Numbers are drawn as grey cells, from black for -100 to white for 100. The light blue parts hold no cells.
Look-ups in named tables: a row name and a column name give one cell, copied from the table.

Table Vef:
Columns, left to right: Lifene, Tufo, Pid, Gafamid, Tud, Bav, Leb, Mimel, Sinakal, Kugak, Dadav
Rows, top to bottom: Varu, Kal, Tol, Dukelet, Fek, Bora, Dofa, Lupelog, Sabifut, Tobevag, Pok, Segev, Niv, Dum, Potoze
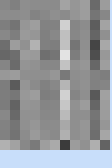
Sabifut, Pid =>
17
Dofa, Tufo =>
-16
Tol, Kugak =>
-27
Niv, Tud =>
9
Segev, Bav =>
7
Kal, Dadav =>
6
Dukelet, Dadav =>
13
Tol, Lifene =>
-1
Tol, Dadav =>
28
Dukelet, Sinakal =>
11
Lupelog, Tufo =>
22
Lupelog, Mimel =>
11
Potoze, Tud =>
24
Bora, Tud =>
-13
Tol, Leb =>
63
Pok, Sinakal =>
22
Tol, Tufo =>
-9
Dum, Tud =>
12
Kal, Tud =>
7
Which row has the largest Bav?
Potoze

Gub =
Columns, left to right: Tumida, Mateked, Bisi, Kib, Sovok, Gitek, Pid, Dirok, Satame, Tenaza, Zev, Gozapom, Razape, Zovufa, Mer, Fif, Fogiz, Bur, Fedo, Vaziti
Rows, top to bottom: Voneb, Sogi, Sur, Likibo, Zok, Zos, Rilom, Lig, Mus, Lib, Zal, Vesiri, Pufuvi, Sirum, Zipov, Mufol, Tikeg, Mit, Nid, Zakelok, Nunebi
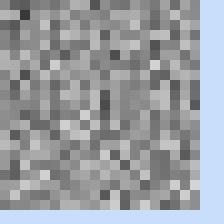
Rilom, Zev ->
9
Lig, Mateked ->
33
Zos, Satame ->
36
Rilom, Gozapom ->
2
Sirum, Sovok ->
17
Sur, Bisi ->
11
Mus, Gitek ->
-19
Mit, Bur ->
1
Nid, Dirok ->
6
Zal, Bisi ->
5
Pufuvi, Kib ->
-18
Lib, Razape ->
5
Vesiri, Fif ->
-15
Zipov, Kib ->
53

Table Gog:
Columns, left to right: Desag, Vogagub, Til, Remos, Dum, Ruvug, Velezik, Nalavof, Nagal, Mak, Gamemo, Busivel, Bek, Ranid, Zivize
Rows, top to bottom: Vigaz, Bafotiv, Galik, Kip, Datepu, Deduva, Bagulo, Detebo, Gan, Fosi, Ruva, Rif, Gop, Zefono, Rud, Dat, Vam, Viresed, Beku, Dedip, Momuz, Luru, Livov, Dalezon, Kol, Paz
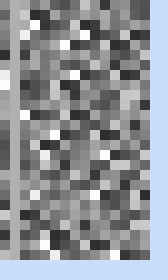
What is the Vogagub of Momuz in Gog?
38
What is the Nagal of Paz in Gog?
-6
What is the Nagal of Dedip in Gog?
35
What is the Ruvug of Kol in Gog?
-58
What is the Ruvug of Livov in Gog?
-11
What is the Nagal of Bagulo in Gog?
-11
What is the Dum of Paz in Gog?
-2
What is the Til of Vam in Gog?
-38
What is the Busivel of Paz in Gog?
98
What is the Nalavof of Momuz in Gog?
33
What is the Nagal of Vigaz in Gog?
53
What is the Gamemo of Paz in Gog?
35
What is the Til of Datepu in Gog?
-26
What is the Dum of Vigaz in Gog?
22

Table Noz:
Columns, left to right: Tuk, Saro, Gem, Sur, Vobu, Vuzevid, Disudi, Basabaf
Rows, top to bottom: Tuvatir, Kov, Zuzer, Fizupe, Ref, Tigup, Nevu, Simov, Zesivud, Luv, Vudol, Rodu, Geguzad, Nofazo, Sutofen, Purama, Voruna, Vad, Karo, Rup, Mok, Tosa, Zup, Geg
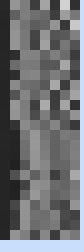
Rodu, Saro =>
16
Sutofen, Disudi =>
-13
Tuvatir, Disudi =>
64
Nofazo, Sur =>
18
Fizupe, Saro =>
16
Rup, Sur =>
19
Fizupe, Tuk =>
-70
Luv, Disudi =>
-13
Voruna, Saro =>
-74

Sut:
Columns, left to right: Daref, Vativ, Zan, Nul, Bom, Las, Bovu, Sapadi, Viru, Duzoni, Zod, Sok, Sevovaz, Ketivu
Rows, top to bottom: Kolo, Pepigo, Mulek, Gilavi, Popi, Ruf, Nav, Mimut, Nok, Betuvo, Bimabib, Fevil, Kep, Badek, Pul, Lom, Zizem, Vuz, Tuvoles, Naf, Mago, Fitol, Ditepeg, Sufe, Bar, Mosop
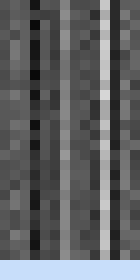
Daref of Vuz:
-37
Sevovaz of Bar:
-32
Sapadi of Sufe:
-28
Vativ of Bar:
-24
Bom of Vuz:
-43
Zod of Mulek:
59
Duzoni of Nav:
-39
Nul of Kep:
-88
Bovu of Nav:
-11
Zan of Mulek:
-25
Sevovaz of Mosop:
-1
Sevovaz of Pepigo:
-6

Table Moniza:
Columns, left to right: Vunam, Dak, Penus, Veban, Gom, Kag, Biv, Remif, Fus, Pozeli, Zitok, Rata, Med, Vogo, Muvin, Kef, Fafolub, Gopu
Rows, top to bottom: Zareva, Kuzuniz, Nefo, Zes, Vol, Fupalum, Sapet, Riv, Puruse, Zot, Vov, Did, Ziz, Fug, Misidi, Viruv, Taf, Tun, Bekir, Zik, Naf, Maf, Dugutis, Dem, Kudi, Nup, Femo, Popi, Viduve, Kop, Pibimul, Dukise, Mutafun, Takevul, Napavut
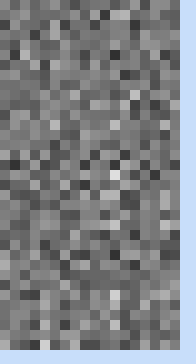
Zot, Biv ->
0
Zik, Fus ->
28
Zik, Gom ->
-1
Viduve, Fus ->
-35
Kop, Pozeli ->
12
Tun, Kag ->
6
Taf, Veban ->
19
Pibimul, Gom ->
31
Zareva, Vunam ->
8
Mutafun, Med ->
-36
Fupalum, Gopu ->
-29
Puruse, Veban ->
-9
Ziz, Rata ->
46
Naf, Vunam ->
-6
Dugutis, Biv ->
-20
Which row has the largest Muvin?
Pibimul

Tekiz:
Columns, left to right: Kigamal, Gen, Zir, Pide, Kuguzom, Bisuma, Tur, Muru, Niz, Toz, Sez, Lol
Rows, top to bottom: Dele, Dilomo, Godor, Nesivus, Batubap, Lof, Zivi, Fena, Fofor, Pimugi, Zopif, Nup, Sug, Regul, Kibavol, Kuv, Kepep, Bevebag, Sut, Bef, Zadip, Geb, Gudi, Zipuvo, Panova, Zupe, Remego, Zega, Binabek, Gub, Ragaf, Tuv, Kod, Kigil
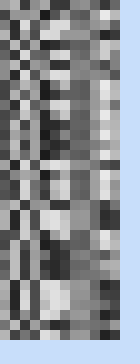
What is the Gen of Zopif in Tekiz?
-65
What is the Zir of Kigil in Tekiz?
-9
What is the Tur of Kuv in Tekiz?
-11
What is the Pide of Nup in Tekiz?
10
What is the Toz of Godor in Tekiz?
16
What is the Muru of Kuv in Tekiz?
-26

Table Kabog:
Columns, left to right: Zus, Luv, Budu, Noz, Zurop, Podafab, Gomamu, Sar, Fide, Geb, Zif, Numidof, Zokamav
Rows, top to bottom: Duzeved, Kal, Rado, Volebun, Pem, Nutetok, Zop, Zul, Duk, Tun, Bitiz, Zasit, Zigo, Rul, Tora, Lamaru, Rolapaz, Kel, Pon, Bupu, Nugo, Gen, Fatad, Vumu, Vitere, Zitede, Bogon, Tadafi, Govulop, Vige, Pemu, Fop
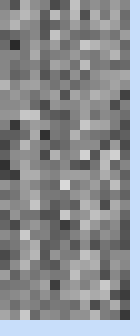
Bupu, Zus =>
-17
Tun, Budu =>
7
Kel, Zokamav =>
-25
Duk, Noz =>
26
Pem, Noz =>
22
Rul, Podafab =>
-6
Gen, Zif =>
34

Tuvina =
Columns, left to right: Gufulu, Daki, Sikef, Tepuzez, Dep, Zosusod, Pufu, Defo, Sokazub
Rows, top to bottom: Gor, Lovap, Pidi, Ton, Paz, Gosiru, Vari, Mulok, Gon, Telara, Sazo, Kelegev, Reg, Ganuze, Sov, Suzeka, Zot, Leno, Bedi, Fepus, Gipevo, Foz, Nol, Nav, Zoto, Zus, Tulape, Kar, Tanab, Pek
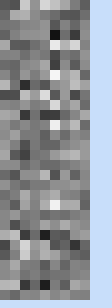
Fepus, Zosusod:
35
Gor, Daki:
-36
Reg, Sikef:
7
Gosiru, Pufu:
-6
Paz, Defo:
67
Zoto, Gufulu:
-44
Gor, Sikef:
58
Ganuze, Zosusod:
8

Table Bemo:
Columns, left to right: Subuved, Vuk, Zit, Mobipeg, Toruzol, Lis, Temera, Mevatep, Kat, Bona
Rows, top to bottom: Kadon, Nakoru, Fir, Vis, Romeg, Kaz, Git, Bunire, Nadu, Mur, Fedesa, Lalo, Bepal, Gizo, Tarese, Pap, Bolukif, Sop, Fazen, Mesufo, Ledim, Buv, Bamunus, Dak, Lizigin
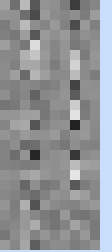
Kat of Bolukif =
26
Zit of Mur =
5
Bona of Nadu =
11
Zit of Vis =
23
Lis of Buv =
-9
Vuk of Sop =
11
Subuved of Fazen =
10
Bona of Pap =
13
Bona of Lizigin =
13
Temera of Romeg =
16
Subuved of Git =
9
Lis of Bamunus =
-8
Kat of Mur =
12
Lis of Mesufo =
15

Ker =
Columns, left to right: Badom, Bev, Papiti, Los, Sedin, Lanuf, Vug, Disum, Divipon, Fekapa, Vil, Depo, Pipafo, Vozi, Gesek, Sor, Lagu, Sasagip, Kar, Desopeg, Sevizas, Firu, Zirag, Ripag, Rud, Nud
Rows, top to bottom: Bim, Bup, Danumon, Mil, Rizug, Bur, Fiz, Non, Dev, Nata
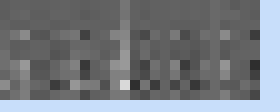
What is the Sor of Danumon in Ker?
-25
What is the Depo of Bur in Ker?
-20
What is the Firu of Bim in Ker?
-18
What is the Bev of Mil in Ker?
-9
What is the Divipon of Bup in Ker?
-29
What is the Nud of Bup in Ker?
-28
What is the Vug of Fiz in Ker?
-11
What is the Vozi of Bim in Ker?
-25
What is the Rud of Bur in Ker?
-22
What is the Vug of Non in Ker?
-13
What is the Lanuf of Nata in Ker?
-20
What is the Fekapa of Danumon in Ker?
-24
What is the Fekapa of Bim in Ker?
-25
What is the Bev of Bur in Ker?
-26
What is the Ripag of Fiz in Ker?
-23
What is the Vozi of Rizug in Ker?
-28
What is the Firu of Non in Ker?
-18
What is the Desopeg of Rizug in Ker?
-31
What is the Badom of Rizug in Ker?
-19

